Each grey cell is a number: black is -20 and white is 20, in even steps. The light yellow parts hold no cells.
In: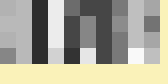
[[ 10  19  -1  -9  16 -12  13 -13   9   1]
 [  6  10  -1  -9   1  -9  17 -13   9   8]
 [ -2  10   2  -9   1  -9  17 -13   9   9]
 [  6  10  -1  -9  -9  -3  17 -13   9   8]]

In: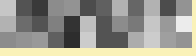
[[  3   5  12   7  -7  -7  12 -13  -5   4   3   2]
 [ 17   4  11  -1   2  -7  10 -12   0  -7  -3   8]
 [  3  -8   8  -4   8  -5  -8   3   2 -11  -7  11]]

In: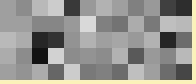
[[ -9  -3   5  10  -3   0  -1  12  -4   7   3   5]
 [  9   1   4  -6   8   2   3   2  13 -17   2   7]
 [ -3 -14   8   4   6   5   8   3 -12 -14   7   9]
 [  9  10  -1   7  -2   0  14   4   1   1   5   5]
 [-13 -10   4   0   5   8   4 -11  12   9   2   5]]

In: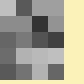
[[ -4   8  -2  -6]
 [ 10   9   8  -3]
 [-10  -7  -1  -4]
 [  3 -12   2   2]
 [  5   5  -6  10]]

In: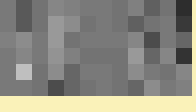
[[  0  -1   2  -4  -2  -1  -2  -4  -8  -2  -1  -1]
 [  1  -2  -1   2  -2  -1  -1  -4   2  -2  10  -1]
 [-12   1  -4   4  -2  -2  -2   0   3  -1   1  -1]
 [ -4  -1  -8   1  -1  -1  -1  -2   4  -1   2   0]
 [-11  -1  -2  -5  -2  -1  -2   2   4  -2  -6  -1]
 [-13  -2  -5   0  -2  -1  -1   0   1  -2  -6  -1]]

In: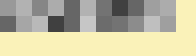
[[  5  10   2  -2  -3  11  -4 -10   9   6  -4]
 [  7   5  -4 -10  -2   8  -4   7   1   8   4]]

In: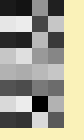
[[ -6  14 -12 -11]
 [  8 -20  17  14]
 [ -3  -1  -8  -7]
 [ 11   9   7   8]
 [  1   4  15  11]
 [-11   9 -15 -14]
 [ 11  -9  17  16]
 [-15   3 -17 -16]]

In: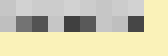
[[ -9  10  11  -6 -10  11  -7  -2  10]
 [ 13  12  11  12  13  12  12  13  11]]

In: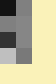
[[ -1  10]
 [  1 -12]
 [  1   0]
 [  0 -17]]
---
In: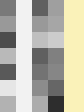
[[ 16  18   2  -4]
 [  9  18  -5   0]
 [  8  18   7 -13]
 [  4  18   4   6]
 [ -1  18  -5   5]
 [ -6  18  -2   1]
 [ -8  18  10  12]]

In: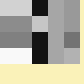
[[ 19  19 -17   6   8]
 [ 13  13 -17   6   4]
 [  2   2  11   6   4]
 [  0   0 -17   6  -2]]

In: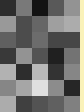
[[  8 -13   9 -12   1]
 [  7 -10  -7  -5   0]
 [  4  -8  -4   5   7]
 [  1   6  15   2 -14]
 [ -5  -8  -3  -9  -9]
 [-11   3  -7 -15  -2]
 [-13  -1 -17  -6   3]]

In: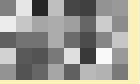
[[ 17  11   6   7   5  -4  12   2]
 [ 13  -6  -7  -1  15 -11  19   4]
 [  3  -7  -4   6  -5   9   8  -1]
 [  0  16 -14  10  -9 -10   3   4]
 [ -5  -2  -2   7  -3  -8   1  11]]

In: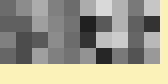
[[  0  -8  -6   2  -3 -12  10  12  -4   9]
 [ -3   2   7   0  -3   7  14   8  -1  11]
 [ -4  -8   5   0  -2   3 -14  -1  -7   4]
 [ -5  -5   5   1  -2 -15  -6   8  -5 -12]]

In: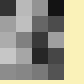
[[ 11   6 -14  -9]
 [  7   0 -11   5]
 [  5  10  -4  -8]
 [  2   1  -1  -7]
 [-12   9   3 -17]]
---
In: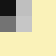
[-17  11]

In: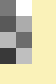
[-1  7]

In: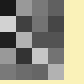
[-16 -10  -7  -2]

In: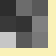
[-13 -12  -1]

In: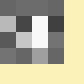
[-4 -9 19 -4]

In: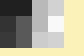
[-15  -6  12]
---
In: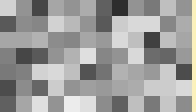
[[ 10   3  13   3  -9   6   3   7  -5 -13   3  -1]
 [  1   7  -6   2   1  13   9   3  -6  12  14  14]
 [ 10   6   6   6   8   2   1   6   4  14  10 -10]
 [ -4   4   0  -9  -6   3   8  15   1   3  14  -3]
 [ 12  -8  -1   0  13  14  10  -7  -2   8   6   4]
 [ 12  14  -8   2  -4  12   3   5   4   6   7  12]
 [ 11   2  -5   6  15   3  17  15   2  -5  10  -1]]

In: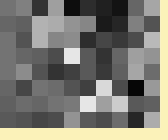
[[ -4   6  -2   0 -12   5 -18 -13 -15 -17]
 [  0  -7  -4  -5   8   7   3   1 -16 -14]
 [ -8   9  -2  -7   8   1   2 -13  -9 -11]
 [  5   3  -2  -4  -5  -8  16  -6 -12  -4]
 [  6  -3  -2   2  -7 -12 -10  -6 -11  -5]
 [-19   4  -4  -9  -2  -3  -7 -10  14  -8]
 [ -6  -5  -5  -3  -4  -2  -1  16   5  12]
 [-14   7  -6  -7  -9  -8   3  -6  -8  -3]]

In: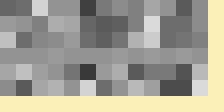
[[ -6   2  -4  -3  13   3   3 -10  -1   2   0   6   3]
 [ -3   2   4   3   0   7   6  -4  -6  -5   0  14  -3]
 [ -2   0  10  -3   1   2   4  -3  -5  -2   8  12  -3]
 [  4   3   3   3   3   4   3   3   3   4   3   4   3]
 [ -7   9   6  10   5   3  -2 -11   4   7  -6  -1  -1]
 [ -8  14   2  -6   6   8   3  13  -3   3   9   5  -8]]

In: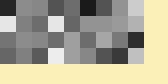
[[  3  12 -14   2   1  -7  -3 -16  -7]
 [  4   8  16   0  -3  16  -4   3   3]
 [ -1 -13  -2   2   1  -3   5  -3   6]
 [-11  10  -4   0  -6  17   5   1  -7]]

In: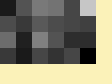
[[ -9  11 -16  -7  -1  -2]
 [ -9 -10  -8 -11  -6  -8]
 [-13 -13  -3 -15   0  -7]
 [ -9 -20 -11 -16  -9 -12]]

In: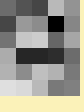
[[  9   3  -3  -7  -9]
 [-20   1  -9   4   2]
 [ -4   6  -2  11  12]
 [-13  -3   7 -14 -14]
 [  8  -1   8   2  10]
 [ -1   0  15  14   9]]
